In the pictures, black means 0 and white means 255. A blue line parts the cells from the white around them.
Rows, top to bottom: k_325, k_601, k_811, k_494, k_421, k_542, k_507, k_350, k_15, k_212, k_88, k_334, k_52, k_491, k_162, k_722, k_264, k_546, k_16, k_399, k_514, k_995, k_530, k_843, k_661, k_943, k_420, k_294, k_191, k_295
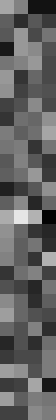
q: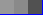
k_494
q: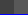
k_507
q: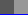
k_811
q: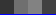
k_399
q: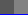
k_334

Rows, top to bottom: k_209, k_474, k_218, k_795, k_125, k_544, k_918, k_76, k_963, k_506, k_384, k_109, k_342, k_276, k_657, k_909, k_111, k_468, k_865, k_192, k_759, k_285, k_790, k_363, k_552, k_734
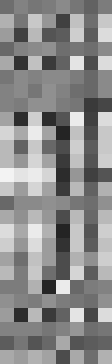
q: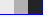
k_111
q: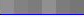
k_285
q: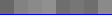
k_795
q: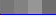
k_363

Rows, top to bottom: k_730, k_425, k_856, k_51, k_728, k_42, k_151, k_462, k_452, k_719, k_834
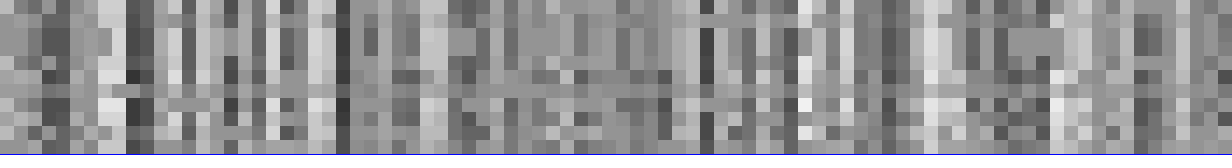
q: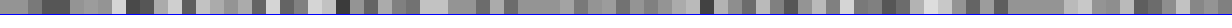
k_51
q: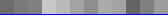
k_834

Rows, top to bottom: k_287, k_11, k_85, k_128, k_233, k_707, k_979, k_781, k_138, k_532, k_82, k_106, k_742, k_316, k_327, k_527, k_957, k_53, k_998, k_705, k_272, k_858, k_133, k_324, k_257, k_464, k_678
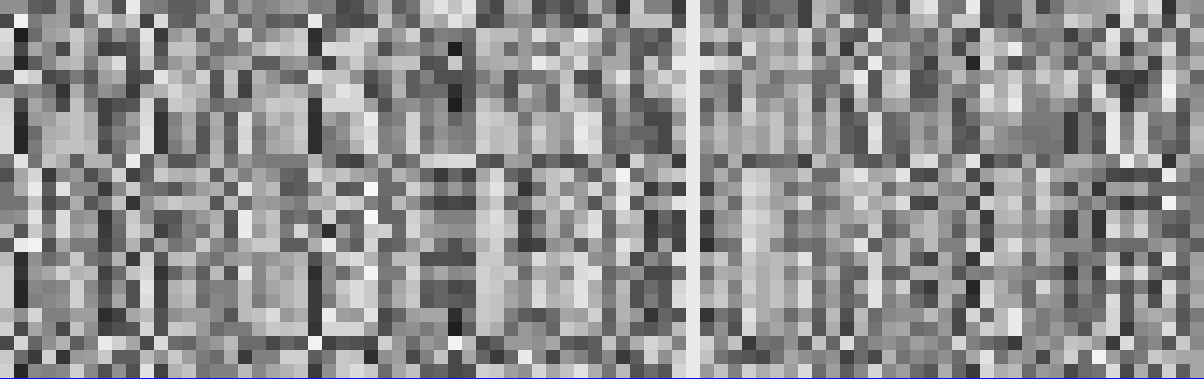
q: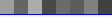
k_11
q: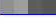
k_106
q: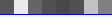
k_11
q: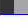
k_106
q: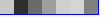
k_85

